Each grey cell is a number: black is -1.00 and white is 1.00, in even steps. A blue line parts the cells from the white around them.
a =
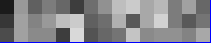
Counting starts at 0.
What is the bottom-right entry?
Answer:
0.32
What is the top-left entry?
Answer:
-0.79
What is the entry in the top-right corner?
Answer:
-0.19
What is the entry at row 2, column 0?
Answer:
-0.40
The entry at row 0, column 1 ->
0.20
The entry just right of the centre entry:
0.38
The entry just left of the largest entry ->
-0.52
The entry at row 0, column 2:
-0.25
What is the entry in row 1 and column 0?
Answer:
-0.57
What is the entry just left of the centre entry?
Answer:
-0.25
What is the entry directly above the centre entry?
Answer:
0.14

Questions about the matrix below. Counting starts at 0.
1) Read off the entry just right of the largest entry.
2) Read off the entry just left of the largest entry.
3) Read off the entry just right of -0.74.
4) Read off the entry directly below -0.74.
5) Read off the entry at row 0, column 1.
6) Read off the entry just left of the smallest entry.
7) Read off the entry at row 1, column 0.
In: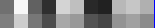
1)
-0.24
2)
-0.12
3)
0.44
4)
-0.46
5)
0.94
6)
-0.68
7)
-0.01

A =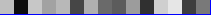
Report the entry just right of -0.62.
0.62
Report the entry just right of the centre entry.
-0.28

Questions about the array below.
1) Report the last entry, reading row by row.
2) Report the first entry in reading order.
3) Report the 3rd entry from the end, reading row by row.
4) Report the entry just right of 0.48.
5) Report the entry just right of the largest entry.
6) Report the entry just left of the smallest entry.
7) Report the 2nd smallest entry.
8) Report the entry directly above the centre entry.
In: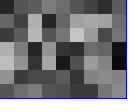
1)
0.09
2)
-0.70
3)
-0.53
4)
0.15
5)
0.21
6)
0.03
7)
-0.86
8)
-0.09

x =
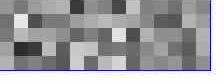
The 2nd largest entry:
0.76
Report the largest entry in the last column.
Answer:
0.39
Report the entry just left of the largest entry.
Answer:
-0.11
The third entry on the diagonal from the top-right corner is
0.11
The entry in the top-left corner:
0.17
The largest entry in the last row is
0.66
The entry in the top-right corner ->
0.06
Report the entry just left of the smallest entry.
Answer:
0.27
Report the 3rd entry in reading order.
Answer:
0.22
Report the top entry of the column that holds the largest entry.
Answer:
-0.05
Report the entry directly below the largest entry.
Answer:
0.45
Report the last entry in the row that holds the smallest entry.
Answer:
0.33
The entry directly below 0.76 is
-0.05
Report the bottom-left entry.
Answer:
0.39
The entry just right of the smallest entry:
-0.54
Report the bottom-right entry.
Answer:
0.11
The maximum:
0.81
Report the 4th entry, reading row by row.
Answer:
0.33
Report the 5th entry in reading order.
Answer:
0.39
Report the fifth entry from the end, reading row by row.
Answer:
0.17
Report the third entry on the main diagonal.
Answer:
0.27
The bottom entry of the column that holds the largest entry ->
-0.11

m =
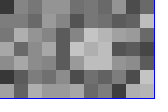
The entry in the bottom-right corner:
0.42
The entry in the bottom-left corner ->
0.26
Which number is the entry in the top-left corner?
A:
-0.57
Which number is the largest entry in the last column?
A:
0.54
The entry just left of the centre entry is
-0.29
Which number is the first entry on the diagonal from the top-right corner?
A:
-0.18
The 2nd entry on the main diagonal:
-0.02
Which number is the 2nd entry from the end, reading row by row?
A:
0.37
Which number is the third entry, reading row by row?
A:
-0.07
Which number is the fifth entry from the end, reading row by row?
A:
-0.18
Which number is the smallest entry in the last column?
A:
-0.45
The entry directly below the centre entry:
0.21
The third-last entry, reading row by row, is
-0.51
